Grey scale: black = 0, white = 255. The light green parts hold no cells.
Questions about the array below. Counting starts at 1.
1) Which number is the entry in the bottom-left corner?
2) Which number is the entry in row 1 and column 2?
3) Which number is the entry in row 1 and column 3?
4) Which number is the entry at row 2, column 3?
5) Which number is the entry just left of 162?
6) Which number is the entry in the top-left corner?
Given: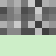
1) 93
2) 149
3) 175
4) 149
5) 175
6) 175

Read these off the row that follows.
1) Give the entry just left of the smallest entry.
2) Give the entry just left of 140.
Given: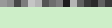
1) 125
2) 153

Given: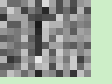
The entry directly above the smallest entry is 66
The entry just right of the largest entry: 179
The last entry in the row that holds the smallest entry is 121
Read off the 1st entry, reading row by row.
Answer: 192
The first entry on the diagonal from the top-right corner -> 163
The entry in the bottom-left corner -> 121
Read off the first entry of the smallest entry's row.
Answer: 192
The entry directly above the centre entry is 192
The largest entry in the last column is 179
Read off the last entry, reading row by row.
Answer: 133
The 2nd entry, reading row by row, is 108
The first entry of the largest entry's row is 179
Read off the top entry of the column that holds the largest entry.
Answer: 78
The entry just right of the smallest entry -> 204
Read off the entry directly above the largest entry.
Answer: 53
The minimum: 26
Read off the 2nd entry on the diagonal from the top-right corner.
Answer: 179
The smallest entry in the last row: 39
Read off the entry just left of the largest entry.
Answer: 133
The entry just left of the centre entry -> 53
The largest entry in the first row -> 216
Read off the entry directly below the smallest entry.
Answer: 39
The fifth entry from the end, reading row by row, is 66
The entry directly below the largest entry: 179

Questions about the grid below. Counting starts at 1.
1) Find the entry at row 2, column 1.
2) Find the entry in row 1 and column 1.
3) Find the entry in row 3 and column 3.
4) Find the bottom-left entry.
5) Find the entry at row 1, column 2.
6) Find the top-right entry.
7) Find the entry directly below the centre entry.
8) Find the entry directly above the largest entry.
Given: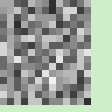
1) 153
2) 168
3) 79
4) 153
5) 168
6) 182
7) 153
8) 153

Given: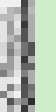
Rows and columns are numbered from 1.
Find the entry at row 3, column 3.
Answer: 213
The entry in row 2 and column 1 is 228
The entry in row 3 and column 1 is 185
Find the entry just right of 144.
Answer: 201
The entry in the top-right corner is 172
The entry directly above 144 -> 185
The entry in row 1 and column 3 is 240
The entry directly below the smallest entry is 172
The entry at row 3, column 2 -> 185
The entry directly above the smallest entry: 128
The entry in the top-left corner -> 240
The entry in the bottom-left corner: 228
